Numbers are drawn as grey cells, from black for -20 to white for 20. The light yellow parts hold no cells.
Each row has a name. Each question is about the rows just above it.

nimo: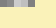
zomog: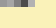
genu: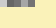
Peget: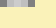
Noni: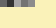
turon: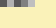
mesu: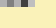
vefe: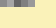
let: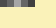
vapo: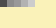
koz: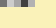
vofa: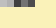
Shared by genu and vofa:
[-2]
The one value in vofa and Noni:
[-2]
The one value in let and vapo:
[-8]
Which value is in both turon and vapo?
[8]
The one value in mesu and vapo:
[8]
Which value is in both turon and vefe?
[0]
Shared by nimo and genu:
[12]

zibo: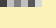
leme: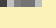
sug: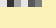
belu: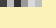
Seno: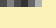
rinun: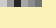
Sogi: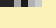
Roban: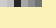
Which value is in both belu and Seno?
[-12]
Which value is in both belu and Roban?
[10]
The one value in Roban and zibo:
[10]
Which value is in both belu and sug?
[-12]

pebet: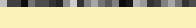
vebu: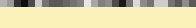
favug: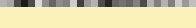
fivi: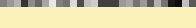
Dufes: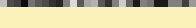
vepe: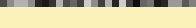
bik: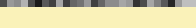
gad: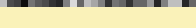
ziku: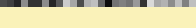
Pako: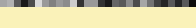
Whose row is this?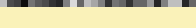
gad
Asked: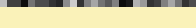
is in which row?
pebet
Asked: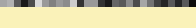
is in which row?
Pako
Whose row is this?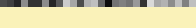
ziku
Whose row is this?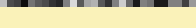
Dufes

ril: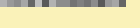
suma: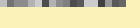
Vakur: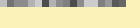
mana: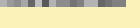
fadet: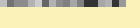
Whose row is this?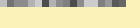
Vakur

